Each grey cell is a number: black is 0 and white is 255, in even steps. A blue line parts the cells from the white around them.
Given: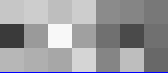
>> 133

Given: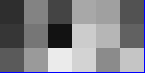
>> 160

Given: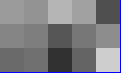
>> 161

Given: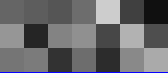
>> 64

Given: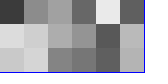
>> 234

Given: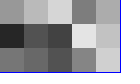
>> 125

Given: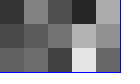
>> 38

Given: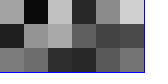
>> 139

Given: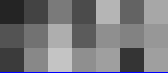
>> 99

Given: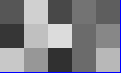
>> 115
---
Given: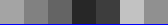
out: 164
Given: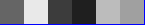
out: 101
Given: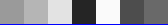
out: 154
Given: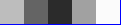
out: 189
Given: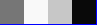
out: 118
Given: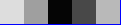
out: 221
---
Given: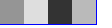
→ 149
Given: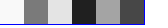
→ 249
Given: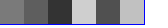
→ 122
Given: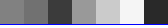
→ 129
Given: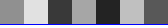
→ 144
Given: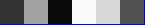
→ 52
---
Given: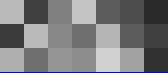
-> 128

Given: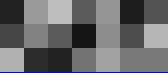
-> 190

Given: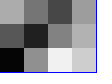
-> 71

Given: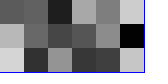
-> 30

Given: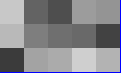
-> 78

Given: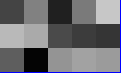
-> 32

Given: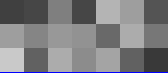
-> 127

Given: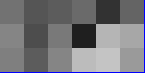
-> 92
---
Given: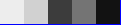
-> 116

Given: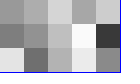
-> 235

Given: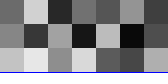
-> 71

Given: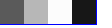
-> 252

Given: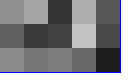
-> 104

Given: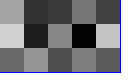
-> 126

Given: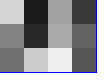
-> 238
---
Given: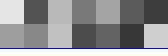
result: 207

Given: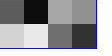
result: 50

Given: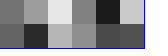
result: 81

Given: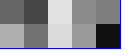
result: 16

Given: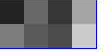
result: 204

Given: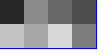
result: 125
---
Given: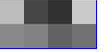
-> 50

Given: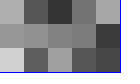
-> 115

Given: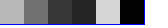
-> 213

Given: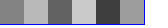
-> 62

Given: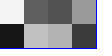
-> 82

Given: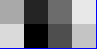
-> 108

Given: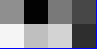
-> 121

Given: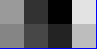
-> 1

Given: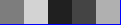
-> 68

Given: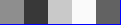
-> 250
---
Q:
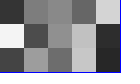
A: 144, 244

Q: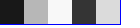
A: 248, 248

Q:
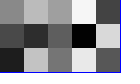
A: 94, 246

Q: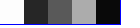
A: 89, 253

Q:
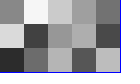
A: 151, 246

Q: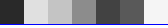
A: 140, 245

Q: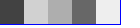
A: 174, 238
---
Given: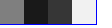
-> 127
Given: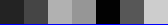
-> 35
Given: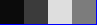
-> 11
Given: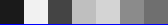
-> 26
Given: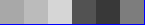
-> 168
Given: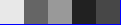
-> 232
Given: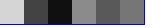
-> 213
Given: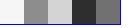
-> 246
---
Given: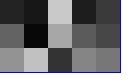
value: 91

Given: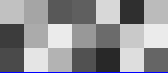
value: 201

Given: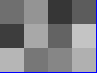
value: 99

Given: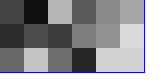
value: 145

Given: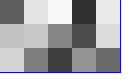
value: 76

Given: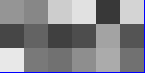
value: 163

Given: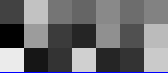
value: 80

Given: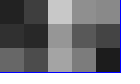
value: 88
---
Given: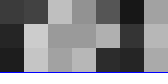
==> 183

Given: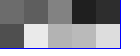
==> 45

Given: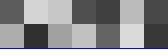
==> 72

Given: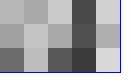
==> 175

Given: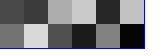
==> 194

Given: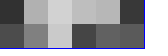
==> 56

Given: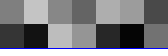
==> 73
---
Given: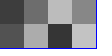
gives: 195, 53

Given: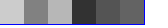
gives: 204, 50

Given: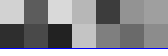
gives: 217, 34

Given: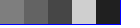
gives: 207, 32

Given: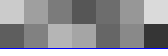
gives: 218, 53

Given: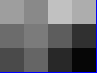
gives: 193, 6
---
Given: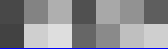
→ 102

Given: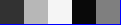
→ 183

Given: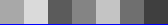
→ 132

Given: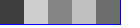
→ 206

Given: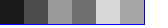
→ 153

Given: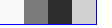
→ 249
